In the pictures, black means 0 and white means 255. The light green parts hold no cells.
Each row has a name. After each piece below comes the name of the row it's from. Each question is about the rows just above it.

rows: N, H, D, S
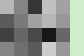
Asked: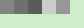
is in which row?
S
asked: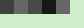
D
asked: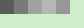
H

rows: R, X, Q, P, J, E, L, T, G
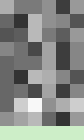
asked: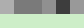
R
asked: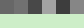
L
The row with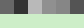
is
X
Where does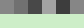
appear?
P

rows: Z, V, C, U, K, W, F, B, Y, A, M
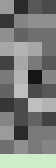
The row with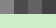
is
Y
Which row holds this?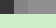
V
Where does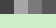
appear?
K
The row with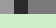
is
A
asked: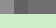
C

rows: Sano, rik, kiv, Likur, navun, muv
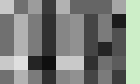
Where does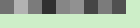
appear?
kiv
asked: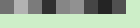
Likur
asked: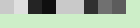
navun

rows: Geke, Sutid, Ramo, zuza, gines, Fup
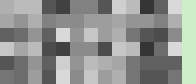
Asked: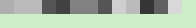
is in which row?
Geke
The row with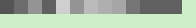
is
gines
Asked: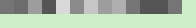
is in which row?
Fup
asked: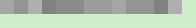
Sutid
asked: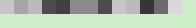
zuza

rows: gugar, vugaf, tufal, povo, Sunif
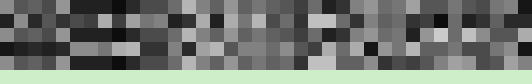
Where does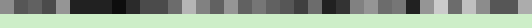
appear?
tufal
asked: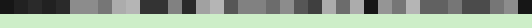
povo

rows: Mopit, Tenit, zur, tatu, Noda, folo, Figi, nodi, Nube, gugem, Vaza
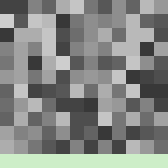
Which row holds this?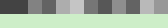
Mopit
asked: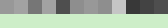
folo
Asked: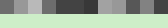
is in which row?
nodi
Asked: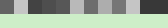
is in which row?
Figi
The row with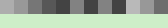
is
Vaza

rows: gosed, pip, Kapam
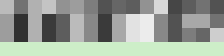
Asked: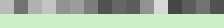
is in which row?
gosed
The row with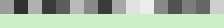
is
Kapam
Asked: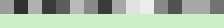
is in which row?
pip

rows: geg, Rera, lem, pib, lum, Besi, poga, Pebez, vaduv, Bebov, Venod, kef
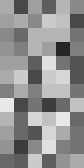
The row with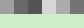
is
Bebov
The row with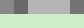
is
lem
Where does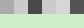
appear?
Besi

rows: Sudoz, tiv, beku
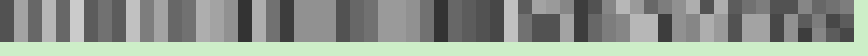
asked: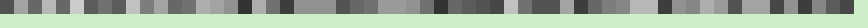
beku
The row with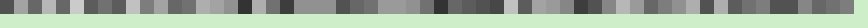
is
Sudoz
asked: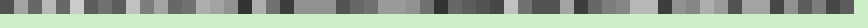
tiv

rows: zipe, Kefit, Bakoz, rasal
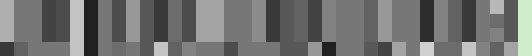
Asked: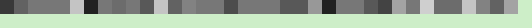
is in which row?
rasal
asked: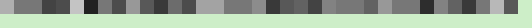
zipe

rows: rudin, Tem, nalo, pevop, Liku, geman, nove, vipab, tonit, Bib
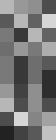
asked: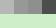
rudin
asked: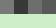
Liku
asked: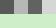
Tem
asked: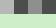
vipab

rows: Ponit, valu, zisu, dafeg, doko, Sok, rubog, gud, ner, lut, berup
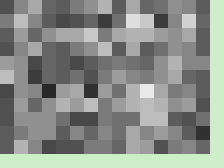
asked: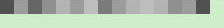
gud
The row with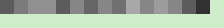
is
lut
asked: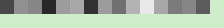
rubog
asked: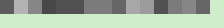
berup

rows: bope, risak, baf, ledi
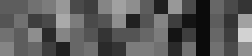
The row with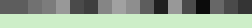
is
bope

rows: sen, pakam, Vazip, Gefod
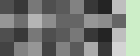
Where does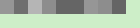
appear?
pakam
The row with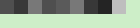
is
Vazip

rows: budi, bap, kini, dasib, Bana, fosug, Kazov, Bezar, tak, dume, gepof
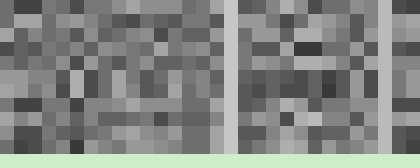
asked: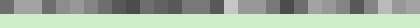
bap
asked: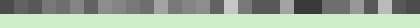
dasib

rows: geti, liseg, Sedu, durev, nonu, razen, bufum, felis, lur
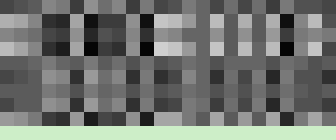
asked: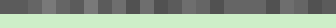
nonu
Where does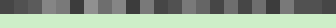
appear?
geti
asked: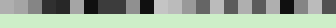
liseg
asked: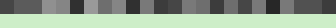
felis
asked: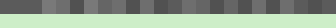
bufum

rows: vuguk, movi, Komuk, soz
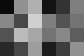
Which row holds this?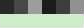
soz
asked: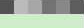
Komuk
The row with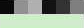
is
vuguk

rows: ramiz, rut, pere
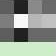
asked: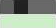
pere
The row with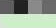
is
ramiz

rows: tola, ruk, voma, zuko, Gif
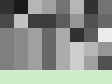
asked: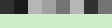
tola
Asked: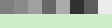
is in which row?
voma
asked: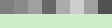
Gif
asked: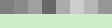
zuko
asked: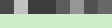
ruk

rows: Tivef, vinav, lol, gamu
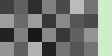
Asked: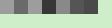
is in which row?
vinav
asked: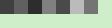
Tivef
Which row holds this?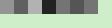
gamu

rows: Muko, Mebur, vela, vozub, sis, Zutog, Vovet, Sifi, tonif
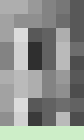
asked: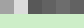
Sifi
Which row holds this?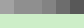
Mebur
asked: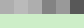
Zutog
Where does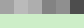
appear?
Vovet
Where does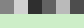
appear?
sis

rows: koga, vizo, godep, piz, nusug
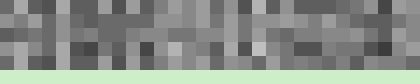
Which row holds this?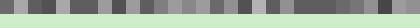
koga
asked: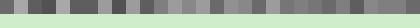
nusug

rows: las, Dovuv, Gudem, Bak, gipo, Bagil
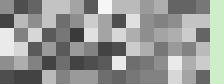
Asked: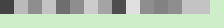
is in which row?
Dovuv
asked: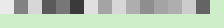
Gudem

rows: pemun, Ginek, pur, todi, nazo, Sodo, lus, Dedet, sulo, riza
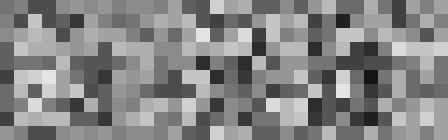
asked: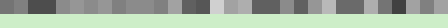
pemun
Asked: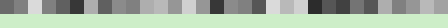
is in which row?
Dedet
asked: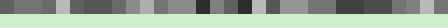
nazo

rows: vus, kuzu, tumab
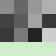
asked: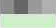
vus
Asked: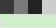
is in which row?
tumab

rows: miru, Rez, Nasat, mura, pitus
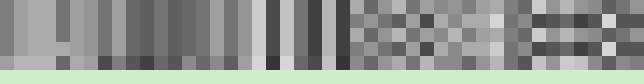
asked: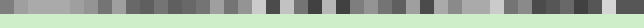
mura
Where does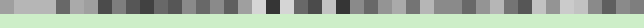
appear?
pitus
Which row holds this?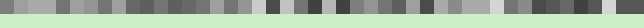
Rez

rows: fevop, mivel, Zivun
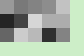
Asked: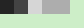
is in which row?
mivel
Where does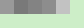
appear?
fevop
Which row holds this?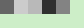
Zivun

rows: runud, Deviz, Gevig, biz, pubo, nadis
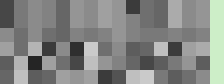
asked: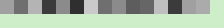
biz
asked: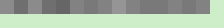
Gevig
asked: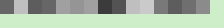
nadis
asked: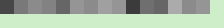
runud
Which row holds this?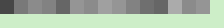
Deviz

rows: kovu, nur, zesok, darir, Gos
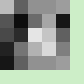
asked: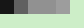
Gos
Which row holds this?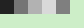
darir

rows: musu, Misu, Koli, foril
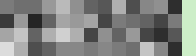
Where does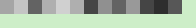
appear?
Koli
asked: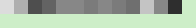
foril
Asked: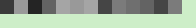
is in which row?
Misu
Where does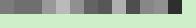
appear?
musu

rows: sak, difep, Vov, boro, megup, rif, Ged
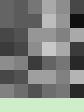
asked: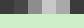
boro
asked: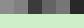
megup
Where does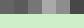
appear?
sak
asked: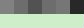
Ged

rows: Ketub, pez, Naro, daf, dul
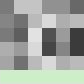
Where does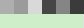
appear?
daf
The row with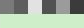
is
Naro

